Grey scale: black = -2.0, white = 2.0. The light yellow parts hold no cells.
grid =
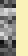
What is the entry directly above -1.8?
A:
0.2
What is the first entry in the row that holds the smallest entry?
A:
-1.8
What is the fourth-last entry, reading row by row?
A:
-1.2
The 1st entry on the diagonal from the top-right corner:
-0.4
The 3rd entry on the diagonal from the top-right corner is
1.4
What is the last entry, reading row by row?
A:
-0.8
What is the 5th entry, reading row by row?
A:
-0.2
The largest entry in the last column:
1.4
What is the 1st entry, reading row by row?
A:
-1.2
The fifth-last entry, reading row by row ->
-0.4
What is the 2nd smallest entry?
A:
-1.6
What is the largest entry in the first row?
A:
0.0
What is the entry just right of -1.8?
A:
-0.6
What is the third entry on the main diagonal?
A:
1.0

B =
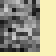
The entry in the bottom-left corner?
-1.6
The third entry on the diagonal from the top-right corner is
0.2
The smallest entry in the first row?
-1.4
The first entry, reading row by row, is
-0.4
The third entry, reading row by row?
0.4
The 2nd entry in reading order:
0.2
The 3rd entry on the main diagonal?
0.4
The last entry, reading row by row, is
-0.4
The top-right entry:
0.6
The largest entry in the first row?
1.0
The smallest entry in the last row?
-1.8
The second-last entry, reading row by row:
-0.2
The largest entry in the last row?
0.0
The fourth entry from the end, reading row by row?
-1.0
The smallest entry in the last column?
-1.6

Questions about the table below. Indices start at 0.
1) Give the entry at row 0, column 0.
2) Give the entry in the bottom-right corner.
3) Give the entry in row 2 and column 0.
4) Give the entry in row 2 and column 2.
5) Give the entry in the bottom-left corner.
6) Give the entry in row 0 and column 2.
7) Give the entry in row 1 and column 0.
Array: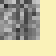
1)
-0.7
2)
0.7
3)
0.1
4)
0.3
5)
-0.5
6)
0.7
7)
0.7
